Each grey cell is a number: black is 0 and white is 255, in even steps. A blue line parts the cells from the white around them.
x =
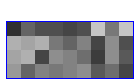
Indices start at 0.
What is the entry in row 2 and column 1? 176
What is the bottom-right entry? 69
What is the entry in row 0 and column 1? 100
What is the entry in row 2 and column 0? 164
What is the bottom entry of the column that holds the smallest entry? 153
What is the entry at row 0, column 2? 79
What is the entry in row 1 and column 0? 176
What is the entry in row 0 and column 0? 48

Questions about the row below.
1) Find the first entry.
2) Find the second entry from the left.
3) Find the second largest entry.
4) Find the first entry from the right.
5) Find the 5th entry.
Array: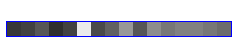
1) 56
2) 65
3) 152
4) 108
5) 65

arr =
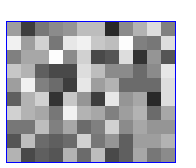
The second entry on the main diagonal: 158
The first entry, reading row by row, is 158
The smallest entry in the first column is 85
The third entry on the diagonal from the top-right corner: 51
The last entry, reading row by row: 139
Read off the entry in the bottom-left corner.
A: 179
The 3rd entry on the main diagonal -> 167
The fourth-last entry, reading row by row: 95
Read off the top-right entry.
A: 128
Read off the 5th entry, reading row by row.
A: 149
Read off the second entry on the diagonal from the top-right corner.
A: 119
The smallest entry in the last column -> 85
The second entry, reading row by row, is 61
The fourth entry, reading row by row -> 139
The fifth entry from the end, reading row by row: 73
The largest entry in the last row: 189

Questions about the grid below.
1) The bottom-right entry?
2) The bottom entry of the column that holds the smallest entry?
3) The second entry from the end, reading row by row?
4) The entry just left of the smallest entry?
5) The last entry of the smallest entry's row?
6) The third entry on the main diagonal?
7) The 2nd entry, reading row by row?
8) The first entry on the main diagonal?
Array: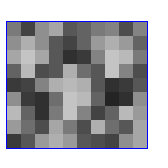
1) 166
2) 67
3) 143
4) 99
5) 143
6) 166
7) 67
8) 122

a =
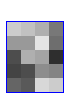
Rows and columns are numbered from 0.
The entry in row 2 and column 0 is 77
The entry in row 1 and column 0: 153
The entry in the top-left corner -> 204
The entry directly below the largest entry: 164
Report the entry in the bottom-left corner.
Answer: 101
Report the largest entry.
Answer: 228

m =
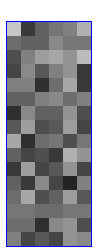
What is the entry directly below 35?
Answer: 157
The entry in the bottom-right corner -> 137
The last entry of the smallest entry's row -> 128
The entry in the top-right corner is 176
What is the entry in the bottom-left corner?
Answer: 128
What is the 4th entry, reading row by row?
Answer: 118
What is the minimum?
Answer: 35
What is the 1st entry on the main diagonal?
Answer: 198
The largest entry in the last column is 187
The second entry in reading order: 57
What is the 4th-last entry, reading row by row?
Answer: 88
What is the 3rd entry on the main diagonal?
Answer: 157
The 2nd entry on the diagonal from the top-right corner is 118
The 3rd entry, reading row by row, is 97
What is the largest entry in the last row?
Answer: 147
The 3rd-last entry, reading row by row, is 69
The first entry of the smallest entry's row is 97
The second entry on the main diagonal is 97
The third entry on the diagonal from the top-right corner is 167

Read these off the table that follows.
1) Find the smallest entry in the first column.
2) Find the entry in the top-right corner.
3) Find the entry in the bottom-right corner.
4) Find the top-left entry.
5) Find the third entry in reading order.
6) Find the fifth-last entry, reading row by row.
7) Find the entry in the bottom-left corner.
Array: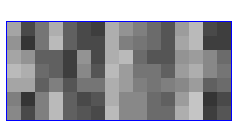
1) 127
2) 62
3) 85
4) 165
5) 117
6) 107
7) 136
